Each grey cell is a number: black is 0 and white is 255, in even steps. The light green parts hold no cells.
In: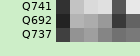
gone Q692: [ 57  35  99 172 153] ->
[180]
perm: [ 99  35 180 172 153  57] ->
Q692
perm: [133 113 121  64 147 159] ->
Q737

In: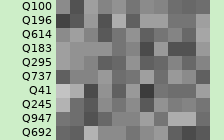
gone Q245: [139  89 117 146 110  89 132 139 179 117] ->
[125]
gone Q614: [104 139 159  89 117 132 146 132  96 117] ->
[166]

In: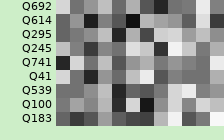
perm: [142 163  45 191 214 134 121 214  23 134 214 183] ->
Q100
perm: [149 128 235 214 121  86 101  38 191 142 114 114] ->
Q539
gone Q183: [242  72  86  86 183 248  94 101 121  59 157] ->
[65]
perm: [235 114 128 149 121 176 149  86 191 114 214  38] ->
Q741
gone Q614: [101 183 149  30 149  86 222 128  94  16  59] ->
[163]
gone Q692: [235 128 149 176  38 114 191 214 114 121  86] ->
[107]
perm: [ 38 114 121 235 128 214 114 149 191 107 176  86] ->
Q692

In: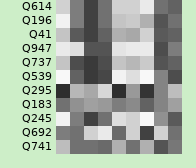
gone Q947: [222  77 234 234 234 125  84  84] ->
[228]
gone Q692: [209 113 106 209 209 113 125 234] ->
[65]
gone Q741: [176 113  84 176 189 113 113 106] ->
[119]
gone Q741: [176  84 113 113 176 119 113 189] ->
[106]
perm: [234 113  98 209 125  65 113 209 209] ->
Q614
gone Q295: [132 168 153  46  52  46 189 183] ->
[215]

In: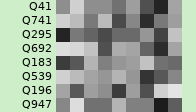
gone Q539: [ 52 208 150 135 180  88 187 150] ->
[164]
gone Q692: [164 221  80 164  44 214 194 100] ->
[172]

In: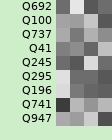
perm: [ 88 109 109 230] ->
Q692
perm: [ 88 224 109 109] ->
Q295
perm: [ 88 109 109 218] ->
Q245
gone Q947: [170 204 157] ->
[80]

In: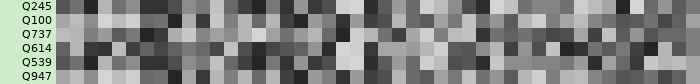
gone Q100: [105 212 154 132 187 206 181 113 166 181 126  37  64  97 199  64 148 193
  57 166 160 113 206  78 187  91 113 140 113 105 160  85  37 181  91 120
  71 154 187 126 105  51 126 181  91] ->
[173]
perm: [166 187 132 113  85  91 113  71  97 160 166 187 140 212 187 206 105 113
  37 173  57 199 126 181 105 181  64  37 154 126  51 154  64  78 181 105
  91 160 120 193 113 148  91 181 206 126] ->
Q100

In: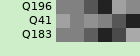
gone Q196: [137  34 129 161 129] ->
[86]
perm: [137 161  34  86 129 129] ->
Q196

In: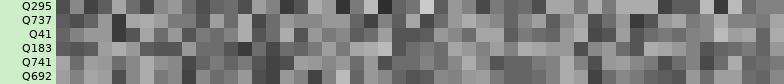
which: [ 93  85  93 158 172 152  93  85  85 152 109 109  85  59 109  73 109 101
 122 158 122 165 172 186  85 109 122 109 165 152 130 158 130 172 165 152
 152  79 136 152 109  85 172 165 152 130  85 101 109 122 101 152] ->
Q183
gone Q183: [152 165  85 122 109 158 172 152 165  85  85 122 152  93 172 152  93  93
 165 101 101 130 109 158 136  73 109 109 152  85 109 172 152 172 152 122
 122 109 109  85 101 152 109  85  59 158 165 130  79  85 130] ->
[186]
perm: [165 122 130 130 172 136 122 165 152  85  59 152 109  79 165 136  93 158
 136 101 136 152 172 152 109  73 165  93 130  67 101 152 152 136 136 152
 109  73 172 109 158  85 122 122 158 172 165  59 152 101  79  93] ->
Q737
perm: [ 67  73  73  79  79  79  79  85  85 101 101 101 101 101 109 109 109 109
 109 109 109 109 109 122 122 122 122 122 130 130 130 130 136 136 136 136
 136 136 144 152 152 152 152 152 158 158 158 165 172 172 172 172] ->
Q741
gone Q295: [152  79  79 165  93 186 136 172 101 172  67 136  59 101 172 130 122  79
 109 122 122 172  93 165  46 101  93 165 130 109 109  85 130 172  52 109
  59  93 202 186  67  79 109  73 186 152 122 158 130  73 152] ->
[116]
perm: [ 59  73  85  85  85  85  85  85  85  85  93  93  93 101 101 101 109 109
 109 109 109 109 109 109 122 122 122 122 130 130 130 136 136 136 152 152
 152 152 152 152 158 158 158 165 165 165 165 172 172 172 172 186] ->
Q41
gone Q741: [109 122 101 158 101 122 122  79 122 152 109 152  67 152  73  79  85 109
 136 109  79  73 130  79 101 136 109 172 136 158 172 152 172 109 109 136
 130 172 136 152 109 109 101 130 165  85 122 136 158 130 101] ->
[144]

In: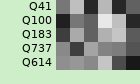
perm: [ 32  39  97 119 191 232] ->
Q100
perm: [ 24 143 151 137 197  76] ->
Q614
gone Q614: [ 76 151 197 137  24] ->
[143]
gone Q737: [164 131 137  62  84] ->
[125]
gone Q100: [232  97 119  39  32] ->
[191]
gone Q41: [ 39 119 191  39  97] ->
[184]

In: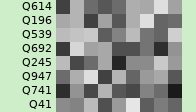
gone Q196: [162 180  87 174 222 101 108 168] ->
[65]
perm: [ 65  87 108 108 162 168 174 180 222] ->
Q614
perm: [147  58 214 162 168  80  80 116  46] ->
Q692
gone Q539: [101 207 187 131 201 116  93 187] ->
[195]
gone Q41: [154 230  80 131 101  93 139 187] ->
[124]
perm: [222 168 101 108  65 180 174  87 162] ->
Q196

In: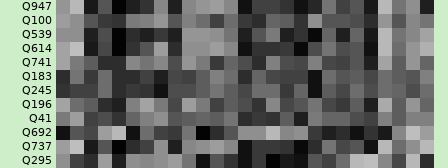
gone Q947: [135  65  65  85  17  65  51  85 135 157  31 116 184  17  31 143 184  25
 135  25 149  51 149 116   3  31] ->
[39]
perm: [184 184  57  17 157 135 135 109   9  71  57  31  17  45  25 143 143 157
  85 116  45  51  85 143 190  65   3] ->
Q737
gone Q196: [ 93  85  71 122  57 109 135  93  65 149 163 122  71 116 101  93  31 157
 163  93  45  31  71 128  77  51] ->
[170]
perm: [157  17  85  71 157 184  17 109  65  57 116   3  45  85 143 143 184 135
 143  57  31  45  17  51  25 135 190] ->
Q692

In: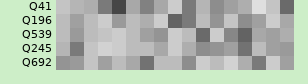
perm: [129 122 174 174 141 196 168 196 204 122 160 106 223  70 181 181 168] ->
Q41
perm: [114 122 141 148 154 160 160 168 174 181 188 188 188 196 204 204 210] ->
Q245
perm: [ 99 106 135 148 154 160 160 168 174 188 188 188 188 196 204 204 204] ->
Q539
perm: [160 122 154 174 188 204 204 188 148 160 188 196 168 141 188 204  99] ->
Q196
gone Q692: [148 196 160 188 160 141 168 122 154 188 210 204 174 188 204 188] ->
[114]
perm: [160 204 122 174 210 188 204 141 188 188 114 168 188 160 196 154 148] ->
Q692

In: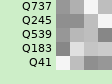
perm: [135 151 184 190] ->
Q539
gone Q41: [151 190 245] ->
[143]
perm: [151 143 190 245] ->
Q41
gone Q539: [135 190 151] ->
[184]
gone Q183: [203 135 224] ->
[197]

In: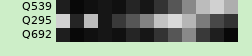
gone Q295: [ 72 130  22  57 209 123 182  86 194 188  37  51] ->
[217]
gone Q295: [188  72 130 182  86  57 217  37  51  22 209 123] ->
[194]

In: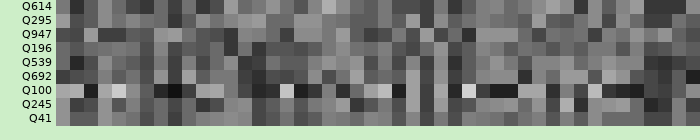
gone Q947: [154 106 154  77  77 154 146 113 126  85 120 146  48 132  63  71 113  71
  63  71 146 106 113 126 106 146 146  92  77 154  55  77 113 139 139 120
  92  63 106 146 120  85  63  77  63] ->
[98]
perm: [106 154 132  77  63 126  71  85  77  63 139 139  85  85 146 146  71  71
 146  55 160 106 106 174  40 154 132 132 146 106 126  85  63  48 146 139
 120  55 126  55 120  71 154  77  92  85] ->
Q245

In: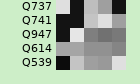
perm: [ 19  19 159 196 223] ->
Q741
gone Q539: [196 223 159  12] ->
[153]
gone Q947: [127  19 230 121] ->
[113]
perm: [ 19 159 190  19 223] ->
Q737

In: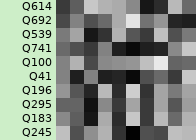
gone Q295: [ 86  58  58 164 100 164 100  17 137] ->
[157]
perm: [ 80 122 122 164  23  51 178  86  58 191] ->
Q539
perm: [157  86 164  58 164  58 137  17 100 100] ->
Q295
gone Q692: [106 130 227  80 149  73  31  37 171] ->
[114]
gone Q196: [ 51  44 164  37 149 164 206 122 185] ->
[86]
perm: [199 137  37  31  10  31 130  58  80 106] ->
Q741

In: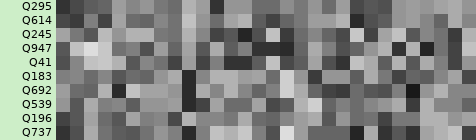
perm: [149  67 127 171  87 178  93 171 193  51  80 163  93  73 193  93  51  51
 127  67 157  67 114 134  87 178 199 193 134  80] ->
Q41
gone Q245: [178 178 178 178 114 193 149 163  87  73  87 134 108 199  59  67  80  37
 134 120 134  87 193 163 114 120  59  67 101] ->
[186]
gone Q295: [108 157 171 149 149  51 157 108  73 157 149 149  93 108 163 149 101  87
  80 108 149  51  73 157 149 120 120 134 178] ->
[141]
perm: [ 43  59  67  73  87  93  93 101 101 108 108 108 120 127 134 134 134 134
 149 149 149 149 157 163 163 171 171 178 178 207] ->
Q183

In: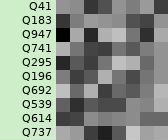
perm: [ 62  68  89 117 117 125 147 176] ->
Q741
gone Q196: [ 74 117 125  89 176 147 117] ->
[62]
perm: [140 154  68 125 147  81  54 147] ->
Q183
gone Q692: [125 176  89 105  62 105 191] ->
[183]
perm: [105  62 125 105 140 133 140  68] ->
Q614

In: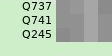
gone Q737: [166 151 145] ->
[139]
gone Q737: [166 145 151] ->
[139]
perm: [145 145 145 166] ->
Q741
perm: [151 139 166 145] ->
Q737
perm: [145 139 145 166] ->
Q245

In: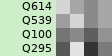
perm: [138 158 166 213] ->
Q539
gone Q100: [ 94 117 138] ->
[146]

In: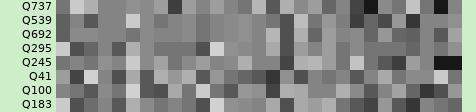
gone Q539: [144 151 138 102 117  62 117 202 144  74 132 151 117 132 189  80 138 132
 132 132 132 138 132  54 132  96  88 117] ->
[125]
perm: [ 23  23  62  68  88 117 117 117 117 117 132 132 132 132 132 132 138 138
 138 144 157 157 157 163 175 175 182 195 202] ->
Q245
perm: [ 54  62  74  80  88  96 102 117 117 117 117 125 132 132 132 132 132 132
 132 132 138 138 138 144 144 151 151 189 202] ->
Q539
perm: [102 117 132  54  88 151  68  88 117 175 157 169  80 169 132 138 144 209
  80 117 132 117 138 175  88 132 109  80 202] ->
Q183
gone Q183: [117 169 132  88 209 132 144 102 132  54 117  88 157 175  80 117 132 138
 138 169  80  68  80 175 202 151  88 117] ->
[109]
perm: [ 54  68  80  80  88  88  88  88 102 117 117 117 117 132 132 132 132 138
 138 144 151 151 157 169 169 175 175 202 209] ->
Q41

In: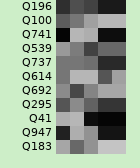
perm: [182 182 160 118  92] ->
Q100
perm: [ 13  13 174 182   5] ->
Q741

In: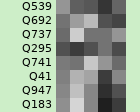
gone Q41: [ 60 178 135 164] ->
[128]
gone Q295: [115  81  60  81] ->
[75]
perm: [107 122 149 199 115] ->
Q741
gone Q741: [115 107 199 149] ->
[122]
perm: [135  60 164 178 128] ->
Q41
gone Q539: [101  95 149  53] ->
[87]

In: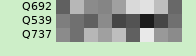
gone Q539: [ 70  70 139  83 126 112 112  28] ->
[96]
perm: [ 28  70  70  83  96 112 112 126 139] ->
Q539
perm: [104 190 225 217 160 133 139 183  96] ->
Q692
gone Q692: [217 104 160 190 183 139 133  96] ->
[225]
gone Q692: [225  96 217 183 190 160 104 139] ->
[133]

